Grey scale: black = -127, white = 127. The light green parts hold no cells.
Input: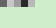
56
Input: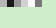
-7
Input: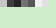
97
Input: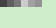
18
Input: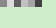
-61
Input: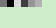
49
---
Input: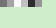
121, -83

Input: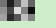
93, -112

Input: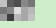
93, -66

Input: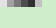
98, -79

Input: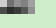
78, -81

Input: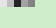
101, -91

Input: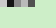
74, -107

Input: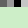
69, -126

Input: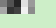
112, -90
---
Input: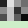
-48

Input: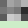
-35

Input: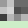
-66

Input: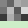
-70

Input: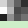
-96

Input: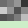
-45

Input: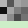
69

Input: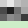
-28

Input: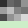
-52

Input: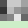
-10
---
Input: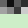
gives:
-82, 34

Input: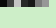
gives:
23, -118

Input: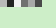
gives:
-54, 56

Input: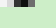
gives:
-18, 116

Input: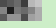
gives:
69, -37

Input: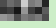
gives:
-91, 22

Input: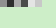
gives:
72, 16

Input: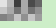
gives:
-25, 1

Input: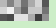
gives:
-41, -41

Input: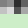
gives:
-30, 66
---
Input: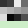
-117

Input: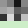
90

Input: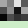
-50

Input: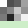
-88

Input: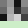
53

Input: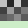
-21

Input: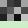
22

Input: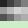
-16

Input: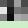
-114

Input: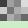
45
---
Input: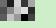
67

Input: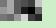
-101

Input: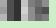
13

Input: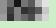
-63

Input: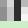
71

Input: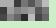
29

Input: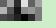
11
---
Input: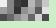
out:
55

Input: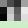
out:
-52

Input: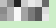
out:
104

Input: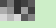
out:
-78

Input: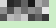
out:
-102

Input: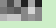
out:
-95

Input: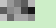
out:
-6
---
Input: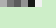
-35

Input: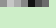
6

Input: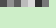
59

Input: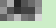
58

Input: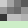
-73

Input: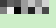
27

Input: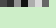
-110

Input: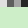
95
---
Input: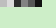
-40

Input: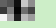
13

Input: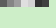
82

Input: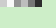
-8

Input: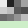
77

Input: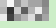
36
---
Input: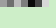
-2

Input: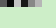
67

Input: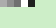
14

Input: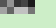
-26

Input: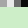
38

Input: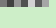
-47

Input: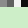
11
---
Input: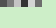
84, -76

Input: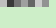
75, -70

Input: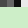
106, -111

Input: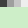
110, -65

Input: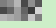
85, -69

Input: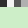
116, -82

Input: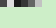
94, -100
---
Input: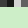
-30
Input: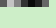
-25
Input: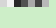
56
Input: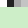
68
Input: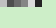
-91
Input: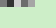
37
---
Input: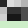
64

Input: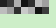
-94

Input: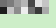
-17

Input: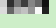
77

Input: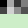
-127

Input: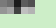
-5

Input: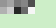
21
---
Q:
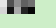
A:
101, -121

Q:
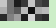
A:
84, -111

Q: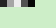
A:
108, -121

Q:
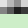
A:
98, -97

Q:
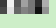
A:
112, -111

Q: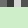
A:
85, -69

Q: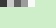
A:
121, -71

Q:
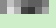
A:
96, -74

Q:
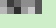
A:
72, -82
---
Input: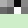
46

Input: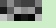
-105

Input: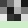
9

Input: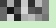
-23

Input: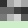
-22

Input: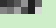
-80

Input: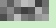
-18

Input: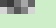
-53

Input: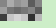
31

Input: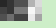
-61
